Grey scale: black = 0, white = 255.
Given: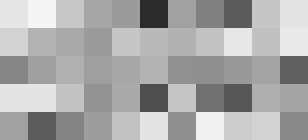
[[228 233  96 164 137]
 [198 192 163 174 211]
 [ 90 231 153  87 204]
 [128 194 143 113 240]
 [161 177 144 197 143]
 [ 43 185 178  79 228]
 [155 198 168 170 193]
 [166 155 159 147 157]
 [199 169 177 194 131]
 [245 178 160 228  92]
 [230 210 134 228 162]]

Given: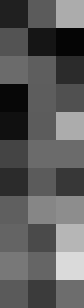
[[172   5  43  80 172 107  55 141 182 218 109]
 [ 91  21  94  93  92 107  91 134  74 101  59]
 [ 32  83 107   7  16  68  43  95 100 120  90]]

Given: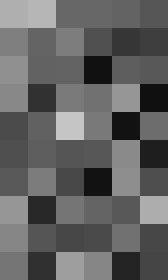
[[ 86  62  88  16 109  30  78 173  71  69]
 [ 99  54  94 150  18 138 142  88 113  36]
 [103  80  17 113 121  87  18 100  74 134]
 [103 125  99 122 197  85  72 117  71 158]
 [182 100  98  49  97  94 124  40  85  48]
 [175 127 144 136  75  79  89 150 134 117]]

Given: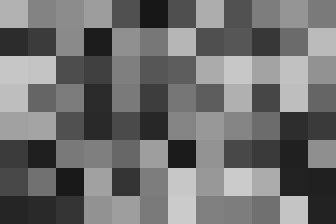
[[122 186 146 101  58 143  32  34]
 [149 107 193 190  45  32  33 196]
 [125  55 163  70 108  58 172 112]
 [ 81  86 199 176 133  72 203 125]
 [173  78 171  93 152 147 152 128]
 [ 79 182  93 118 132  27 199 203]
 [ 23 119  86  61  39 158 125 122]
 [ 80 144 127 122  74 103  52 158]
 [157  28  64  42  41 127 161 146]
 [140 138  77 123  80 121  25  51]
 [131  59 195 101 164  31 113  41]
 [178  44 198 190 161  59  72  37]]

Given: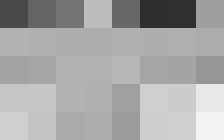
[[158 172 151 233 242]
 [ 47 176 164 204 208]
 [ 45 174 165 207 206]
 [103 175 183 160 155]
 [189 172 177 175 172]
 [116 174 177 178 170]
 [100 175 166 198 195]
 [ 74 179 162 197 207]]

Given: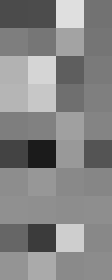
[[114 117 122 127 132  84 134 142 136 140]
 [223 163  94 111 160 153 137 141 206 138]
 [ 76 118 213 199 129  27 151 143  59 170]
 [ 75 126 178 181 126  67 141 144 102 148]]

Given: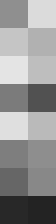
[[219 177 190  81 186 142 136  35]
 [143 197 228 123 223 126 102  40]]
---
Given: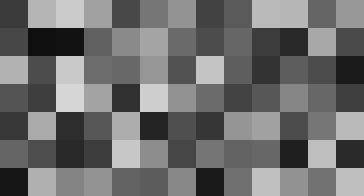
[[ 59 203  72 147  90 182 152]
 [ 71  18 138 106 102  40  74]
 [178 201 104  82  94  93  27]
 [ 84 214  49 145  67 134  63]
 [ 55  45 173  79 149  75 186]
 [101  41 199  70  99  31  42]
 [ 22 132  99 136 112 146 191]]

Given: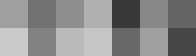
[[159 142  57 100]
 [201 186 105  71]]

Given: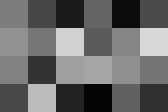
[[125  27  12]
 [145 209 133]
 [129 160 144]
 [ 72  34  97]]

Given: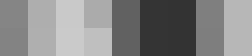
[[133 201  97  51 183]
 [131 202  97  51 183]]

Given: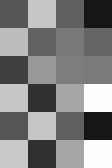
[[ 86  96]
 [189 121]
 [ 64 126]
 [199 166]
 [ 85  96]
 [200 166]]

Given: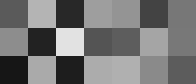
[[ 90  40 148 119]
 [141 226  93 120]
 [ 22  29 176  92]]

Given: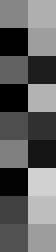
[[134]
 [  1]
 [ 98]
 [  0]
 [ 79]
 [128]
 [  3]
 [ 65]
 [ 82]]

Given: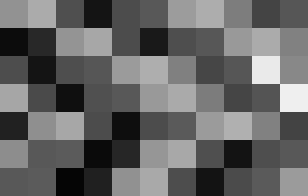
[[146  79  76 156 125  86]
 [ 12 148  76  78 153 129]
 [ 77  78 155 128  86 136]
 [166  15  88 170  69 239]
 [ 33 167  14  90 176  67]
 [141  91  38 168  19  88]
 [ 88   5 145  77  75 155]]

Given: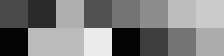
[[ 74 175 116 189]
 [  4 187   4 116]]
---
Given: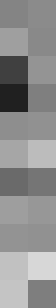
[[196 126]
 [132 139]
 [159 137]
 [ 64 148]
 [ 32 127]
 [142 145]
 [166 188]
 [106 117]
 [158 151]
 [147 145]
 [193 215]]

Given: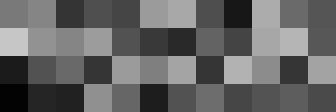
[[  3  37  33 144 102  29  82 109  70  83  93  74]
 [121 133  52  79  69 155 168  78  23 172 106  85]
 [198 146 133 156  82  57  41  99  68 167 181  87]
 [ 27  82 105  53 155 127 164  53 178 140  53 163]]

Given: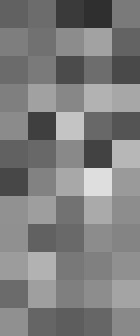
[[144 101  93 102 137]
 [ 97 108  58  47 122]
 [126 113 140 162  99]
 [107 122  75 109  73]
 [127 161 135 178 167]
 [139  63 196 104  84]
 [ 97 104 137  66 183]
 [ 71 130 168 222 154]
 [145 158 114 170 141]
 [144  97 105 140 132]
 [156 178 120 128 144]
 [107 159 127 141 164]]

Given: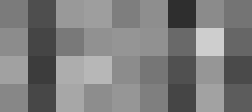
[[135  71 167 141 150 127  69 162  92]
 [123  78 153 158 126 142  46 139 116]
 [140  69 121 145 149 145 105 206 102]
 [161  60 173 183 140 118  80 150  74]]

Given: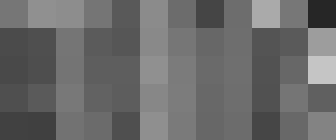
[[ 65  64 114 107  79 143 122 103 108  70 104 131]
 [118 144 141 117  89 139 108  69 109 170 119  38]
 [ 75  79 117  91  86 137 118 103 110  84  90 157]
 [ 73  78 116  94  94 144 123 106 111  82 103 197]
 [ 79  90 120  98  93 135 124 104 110  81 117  96]]

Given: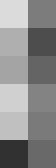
[[ 49 105]
 [219 124]
 [175  77]
 [164 100]
 [208 131]
 [192 122]]

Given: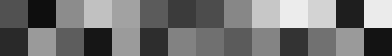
[[ 41 154  93  22 155  45 130 112  91 132  51 113 154  19]
 [ 81  14 140 193 162  91  59  76 135 199 236 211  30 235]]
